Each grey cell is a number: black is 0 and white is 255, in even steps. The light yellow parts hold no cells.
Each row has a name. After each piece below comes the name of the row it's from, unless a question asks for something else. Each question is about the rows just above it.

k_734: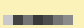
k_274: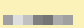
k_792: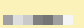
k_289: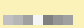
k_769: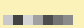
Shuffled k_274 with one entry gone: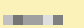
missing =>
[172]
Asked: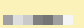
k_792
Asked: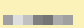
k_274
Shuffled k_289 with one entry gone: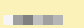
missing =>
[149]

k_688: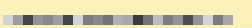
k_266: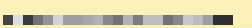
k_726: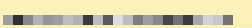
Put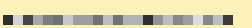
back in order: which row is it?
k_266
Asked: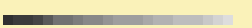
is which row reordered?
k_726
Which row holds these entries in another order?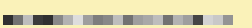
k_266
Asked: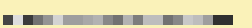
k_266
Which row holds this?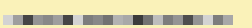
k_688

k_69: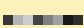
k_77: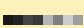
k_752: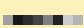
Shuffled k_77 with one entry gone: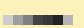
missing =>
[24]
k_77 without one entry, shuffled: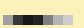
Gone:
[68]
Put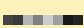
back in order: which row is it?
k_77
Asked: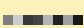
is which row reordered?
k_77
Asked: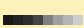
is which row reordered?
k_752
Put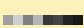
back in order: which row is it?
k_77

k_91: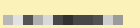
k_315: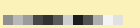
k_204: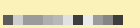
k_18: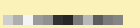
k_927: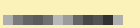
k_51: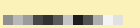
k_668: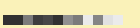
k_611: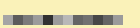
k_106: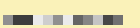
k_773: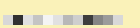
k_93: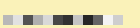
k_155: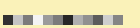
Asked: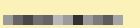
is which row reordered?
k_611
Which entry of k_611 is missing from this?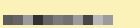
[165]
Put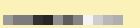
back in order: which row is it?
k_18
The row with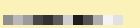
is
k_315

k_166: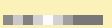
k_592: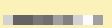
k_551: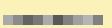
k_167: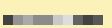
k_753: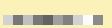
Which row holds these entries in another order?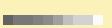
k_753
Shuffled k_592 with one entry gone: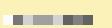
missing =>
[111]
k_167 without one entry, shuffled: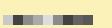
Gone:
[148]

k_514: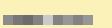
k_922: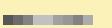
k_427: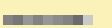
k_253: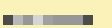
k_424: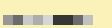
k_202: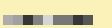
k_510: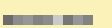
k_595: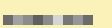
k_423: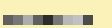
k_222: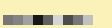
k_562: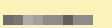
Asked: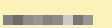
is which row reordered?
k_510
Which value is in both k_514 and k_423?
[119]
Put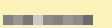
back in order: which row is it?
k_510
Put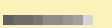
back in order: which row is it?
k_595
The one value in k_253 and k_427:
[151]
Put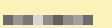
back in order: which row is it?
k_595
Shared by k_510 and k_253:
[151]

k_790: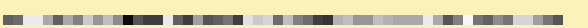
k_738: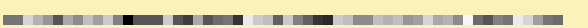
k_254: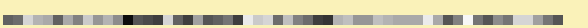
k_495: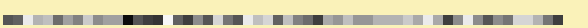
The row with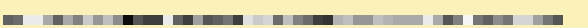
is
k_790
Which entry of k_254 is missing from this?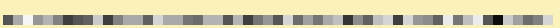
[74]
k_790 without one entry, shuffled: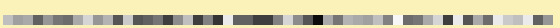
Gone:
[225]
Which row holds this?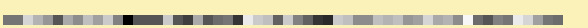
k_738

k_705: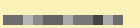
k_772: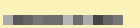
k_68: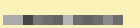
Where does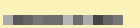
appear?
k_772
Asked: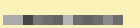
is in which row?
k_68
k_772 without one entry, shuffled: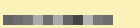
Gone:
[89]
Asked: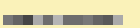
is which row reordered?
k_772
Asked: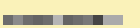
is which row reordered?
k_68

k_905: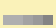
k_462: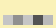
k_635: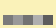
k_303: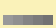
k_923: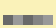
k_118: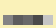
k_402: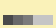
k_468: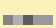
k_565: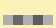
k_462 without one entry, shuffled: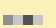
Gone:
[186]
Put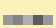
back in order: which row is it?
k_468
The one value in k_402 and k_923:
[105]
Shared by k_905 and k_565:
[175]
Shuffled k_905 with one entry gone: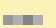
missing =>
[163]

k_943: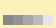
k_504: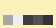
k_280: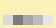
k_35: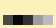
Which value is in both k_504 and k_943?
[167]
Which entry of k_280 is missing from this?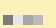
[218]
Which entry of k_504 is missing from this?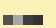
[238]
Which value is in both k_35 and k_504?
[51]
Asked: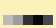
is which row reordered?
k_35
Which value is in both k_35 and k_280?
[187]
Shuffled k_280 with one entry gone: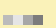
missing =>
[218]

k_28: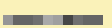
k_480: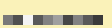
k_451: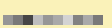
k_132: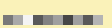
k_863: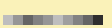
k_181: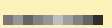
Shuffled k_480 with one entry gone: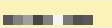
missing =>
[58]
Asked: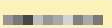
k_451
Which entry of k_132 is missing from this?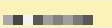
[180]
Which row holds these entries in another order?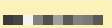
k_480

